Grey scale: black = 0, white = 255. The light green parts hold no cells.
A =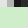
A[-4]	228
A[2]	26
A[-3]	179

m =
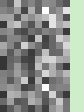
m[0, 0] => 116
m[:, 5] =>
[104, 100, 170, 155, 100, 196, 111, 100, 167, 192, 126, 172, 134, 130, 154, 115]
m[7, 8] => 106
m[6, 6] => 72
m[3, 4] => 85
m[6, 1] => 132
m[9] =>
[53, 104, 152, 99, 69, 192, 118, 176, 107, 58]
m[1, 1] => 120
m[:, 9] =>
[84, 228, 81, 191, 58, 179, 215, 183, 163, 58, 183, 147, 130, 58, 116, 118]
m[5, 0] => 89
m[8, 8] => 171
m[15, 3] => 96
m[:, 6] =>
[139, 255, 188, 68, 132, 66, 72, 191, 208, 118, 214, 66, 253, 95, 86, 66]
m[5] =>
[89, 132, 132, 102, 59, 196, 66, 103, 205, 179]
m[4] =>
[133, 143, 87, 73, 113, 100, 132, 119, 136, 58]
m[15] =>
[58, 93, 132, 96, 67, 115, 66, 147, 173, 118]
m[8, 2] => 112
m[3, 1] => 175
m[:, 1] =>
[91, 120, 163, 175, 143, 132, 132, 91, 99, 104, 118, 91, 152, 178, 159, 93]
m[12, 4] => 85
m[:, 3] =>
[111, 70, 168, 123, 73, 102, 208, 100, 70, 99, 122, 203, 70, 132, 93, 96]
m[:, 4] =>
[132, 175, 143, 85, 113, 59, 142, 59, 64, 69, 86, 59, 85, 165, 175, 67]
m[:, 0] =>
[116, 132, 160, 56, 133, 89, 168, 147, 53, 53, 127, 132, 138, 53, 106, 58]
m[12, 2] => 140
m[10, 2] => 158
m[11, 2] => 132

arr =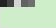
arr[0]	35
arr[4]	111
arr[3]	98
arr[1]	67

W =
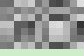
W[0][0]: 112
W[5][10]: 117
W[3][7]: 216
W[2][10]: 178
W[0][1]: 109
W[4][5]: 173
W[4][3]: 122
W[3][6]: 142
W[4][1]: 173
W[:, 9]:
[107, 166, 95, 181, 184, 179, 102]
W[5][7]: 189
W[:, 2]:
[194, 123, 206, 94, 94, 103, 199]
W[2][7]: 76
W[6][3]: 167
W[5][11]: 112
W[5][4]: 127
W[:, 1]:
[109, 149, 125, 195, 173, 150, 120]
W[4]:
[167, 173, 94, 122, 97, 173, 126, 205, 206, 184, 124, 78]
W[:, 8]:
[71, 167, 75, 220, 206, 187, 79]
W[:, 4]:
[204, 135, 185, 68, 97, 127, 189]
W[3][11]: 52
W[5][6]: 118
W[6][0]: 125

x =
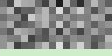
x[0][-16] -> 112
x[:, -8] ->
[30, 217, 122, 200, 61, 139, 222]
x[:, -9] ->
[156, 107, 133, 112, 148, 127, 106]
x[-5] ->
[111, 133, 136, 69, 203, 166, 183, 133, 122, 155, 119, 131, 127, 171, 160, 70]
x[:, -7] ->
[180, 86, 155, 97, 162, 108, 84]
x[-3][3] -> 163
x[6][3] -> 93
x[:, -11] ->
[108, 147, 166, 149, 111, 99, 150]
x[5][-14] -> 124
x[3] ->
[141, 173, 82, 97, 111, 149, 179, 112, 200, 97, 151, 190, 133, 97, 134, 148]
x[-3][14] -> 126
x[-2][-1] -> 183
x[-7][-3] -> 182
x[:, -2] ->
[129, 130, 160, 134, 126, 104, 131]
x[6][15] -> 161
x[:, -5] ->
[45, 203, 131, 190, 71, 130, 208]
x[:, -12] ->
[166, 95, 203, 111, 148, 66, 97]
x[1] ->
[146, 182, 70, 98, 95, 147, 182, 107, 217, 86, 158, 203, 134, 83, 130, 162]
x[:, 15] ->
[96, 162, 70, 148, 112, 183, 161]
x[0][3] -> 170
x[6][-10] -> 188
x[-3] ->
[119, 88, 177, 163, 148, 111, 81, 148, 61, 162, 109, 71, 127, 162, 126, 112]
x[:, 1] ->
[69, 182, 133, 173, 88, 128, 186]

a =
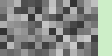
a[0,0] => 136
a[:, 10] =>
[52, 182, 154, 71, 54, 126, 200, 179]
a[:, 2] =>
[181, 77, 166, 142, 160, 140, 133, 118]
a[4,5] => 145
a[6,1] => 186
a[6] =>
[61, 186, 133, 82, 66, 143, 64, 95, 164, 146, 200, 72, 126, 87]
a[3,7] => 171
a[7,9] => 96
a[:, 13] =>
[191, 131, 99, 117, 168, 62, 87, 84]
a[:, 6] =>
[114, 136, 115, 197, 176, 150, 64, 101]
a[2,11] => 116
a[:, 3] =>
[78, 71, 190, 130, 147, 139, 82, 153]
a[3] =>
[174, 149, 142, 130, 105, 87, 197, 171, 145, 111, 71, 57, 140, 117]
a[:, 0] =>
[136, 124, 88, 174, 50, 140, 61, 119]
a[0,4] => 84
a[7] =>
[119, 105, 118, 153, 115, 92, 101, 143, 195, 96, 179, 139, 119, 84]
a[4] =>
[50, 132, 160, 147, 95, 145, 176, 54, 181, 76, 54, 118, 122, 168]
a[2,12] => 92
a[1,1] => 166
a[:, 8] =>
[113, 125, 62, 145, 181, 64, 164, 195]
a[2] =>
[88, 180, 166, 190, 53, 178, 115, 91, 62, 148, 154, 116, 92, 99]
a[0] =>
[136, 149, 181, 78, 84, 73, 114, 192, 113, 177, 52, 119, 165, 191]

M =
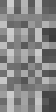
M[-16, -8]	105
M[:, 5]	[192, 184, 134, 130, 194, 193, 115, 203, 185, 113, 174, 113, 129, 185, 197, 185]
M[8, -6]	131
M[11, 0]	199
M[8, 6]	85
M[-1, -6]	144
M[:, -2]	[87, 99, 117, 178, 71, 93, 171, 78, 85, 177, 87, 183, 125, 69, 88, 72]
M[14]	[107, 190, 110, 163, 108, 197, 88, 64]
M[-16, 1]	205
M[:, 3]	[180, 174, 136, 92, 177, 158, 89, 175, 169, 91, 170, 85, 109, 161, 163, 157]
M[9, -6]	110
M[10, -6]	122
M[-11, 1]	197
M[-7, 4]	139
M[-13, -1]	151
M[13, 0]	158
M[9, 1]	112
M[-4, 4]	115
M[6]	[190, 116, 130, 89, 128, 115, 171, 146]
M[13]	[158, 204, 146, 161, 135, 185, 69, 71]
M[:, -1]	[84, 91, 121, 151, 64, 60, 146, 79, 87, 161, 77, 150, 111, 71, 64, 65]
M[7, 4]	145
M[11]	[199, 112, 107, 85, 149, 113, 183, 150]
